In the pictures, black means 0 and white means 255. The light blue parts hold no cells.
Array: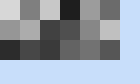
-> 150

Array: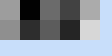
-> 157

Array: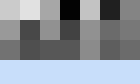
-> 153

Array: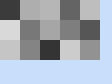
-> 217

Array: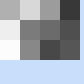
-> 238

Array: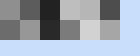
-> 143

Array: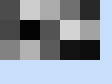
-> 69

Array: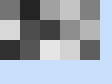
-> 216

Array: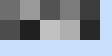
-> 110

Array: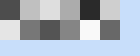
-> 77
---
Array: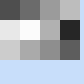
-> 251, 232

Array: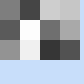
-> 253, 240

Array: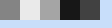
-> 234, 165

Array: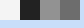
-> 244, 146

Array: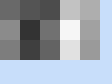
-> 246, 225

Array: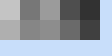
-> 196, 175

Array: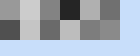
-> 204, 197
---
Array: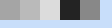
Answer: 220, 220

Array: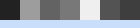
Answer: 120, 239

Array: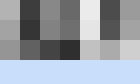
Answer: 111, 235

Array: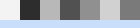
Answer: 81, 243

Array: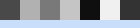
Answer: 197, 240

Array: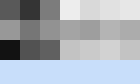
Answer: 164, 237

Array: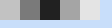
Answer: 33, 228
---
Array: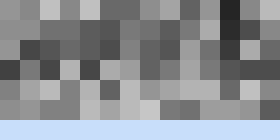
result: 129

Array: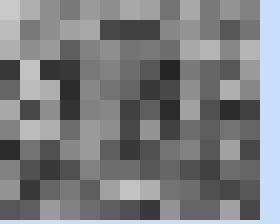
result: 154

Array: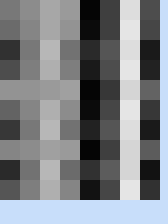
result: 175

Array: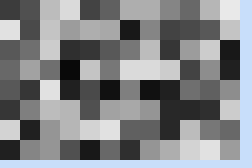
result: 149

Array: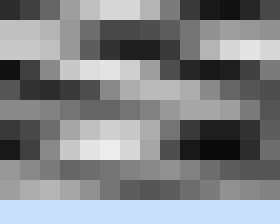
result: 180

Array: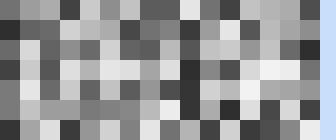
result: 222

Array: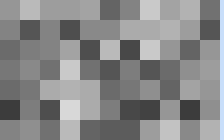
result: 113
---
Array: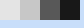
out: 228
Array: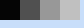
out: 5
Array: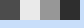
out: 76
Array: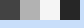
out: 67
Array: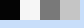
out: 4
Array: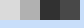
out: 218
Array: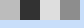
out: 188
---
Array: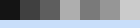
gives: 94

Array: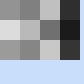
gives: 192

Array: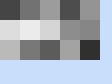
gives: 156

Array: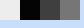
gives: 63

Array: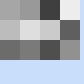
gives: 63

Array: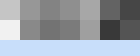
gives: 131

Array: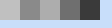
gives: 173

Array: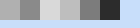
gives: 217

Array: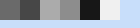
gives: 171

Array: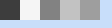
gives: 130
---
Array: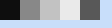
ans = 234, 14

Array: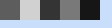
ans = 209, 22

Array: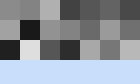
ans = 222, 25

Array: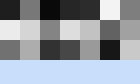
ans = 243, 9

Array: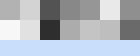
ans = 247, 46

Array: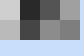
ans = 207, 41

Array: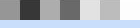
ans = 253, 55
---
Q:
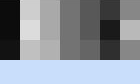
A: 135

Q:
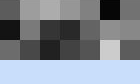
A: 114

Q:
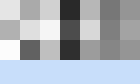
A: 149

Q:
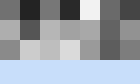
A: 69

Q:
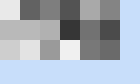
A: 132

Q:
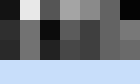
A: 4

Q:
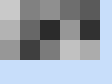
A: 90
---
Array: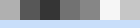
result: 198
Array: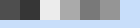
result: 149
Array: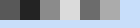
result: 171
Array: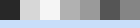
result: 133
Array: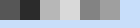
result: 159
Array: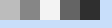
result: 47
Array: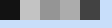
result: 66
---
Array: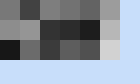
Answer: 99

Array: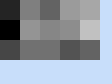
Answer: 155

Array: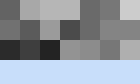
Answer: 119

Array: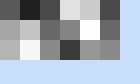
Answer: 203

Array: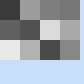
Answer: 127

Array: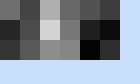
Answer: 82

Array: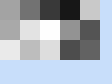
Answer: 23
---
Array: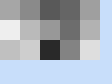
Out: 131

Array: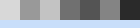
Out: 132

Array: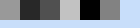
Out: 1

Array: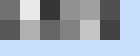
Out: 197

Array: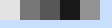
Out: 24

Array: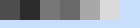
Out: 168

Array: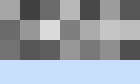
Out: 143
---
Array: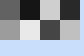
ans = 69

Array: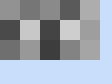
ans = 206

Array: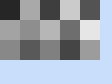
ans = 110

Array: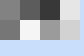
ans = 155

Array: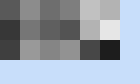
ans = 179

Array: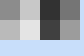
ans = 64

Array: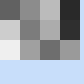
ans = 172

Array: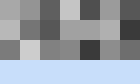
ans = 176
